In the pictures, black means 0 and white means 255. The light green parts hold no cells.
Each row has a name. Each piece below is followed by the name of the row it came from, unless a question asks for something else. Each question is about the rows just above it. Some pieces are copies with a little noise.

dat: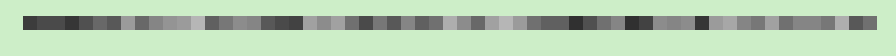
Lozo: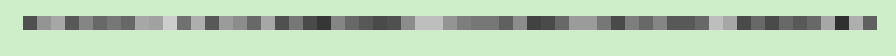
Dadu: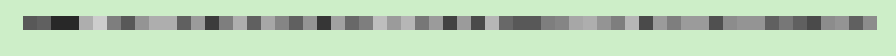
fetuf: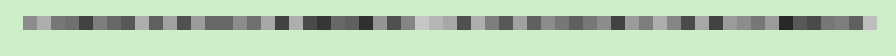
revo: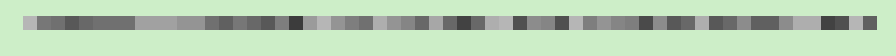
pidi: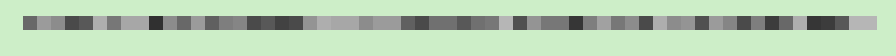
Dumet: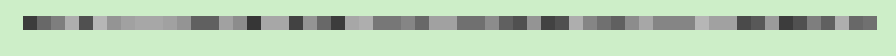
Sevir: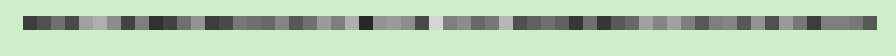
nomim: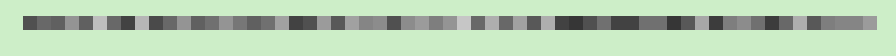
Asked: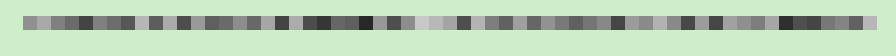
fetuf
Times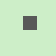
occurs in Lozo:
6
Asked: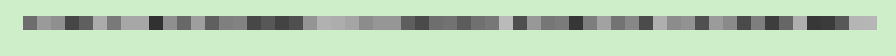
pidi
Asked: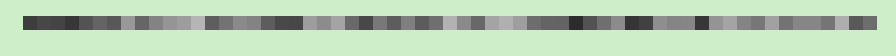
dat

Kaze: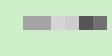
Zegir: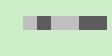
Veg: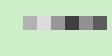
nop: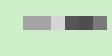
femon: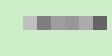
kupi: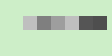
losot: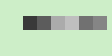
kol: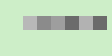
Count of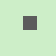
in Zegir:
3
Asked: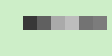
losot

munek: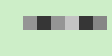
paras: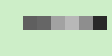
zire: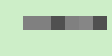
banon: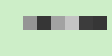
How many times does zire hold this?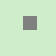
3
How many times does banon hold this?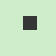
2
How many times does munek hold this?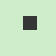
2
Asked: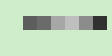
paras

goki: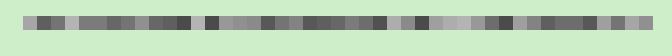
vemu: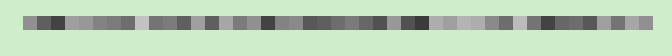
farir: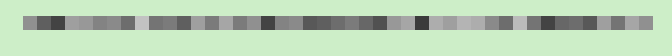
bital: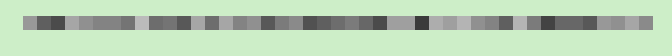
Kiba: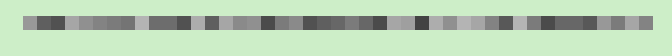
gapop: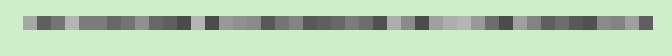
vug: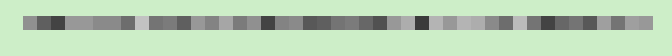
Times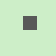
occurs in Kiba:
2
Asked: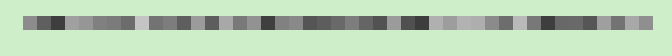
vemu
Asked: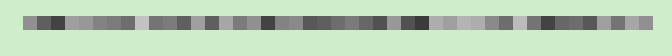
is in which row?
vemu
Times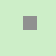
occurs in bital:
4
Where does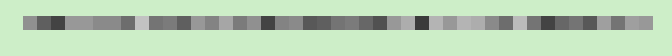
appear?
vug
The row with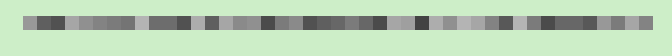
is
Kiba

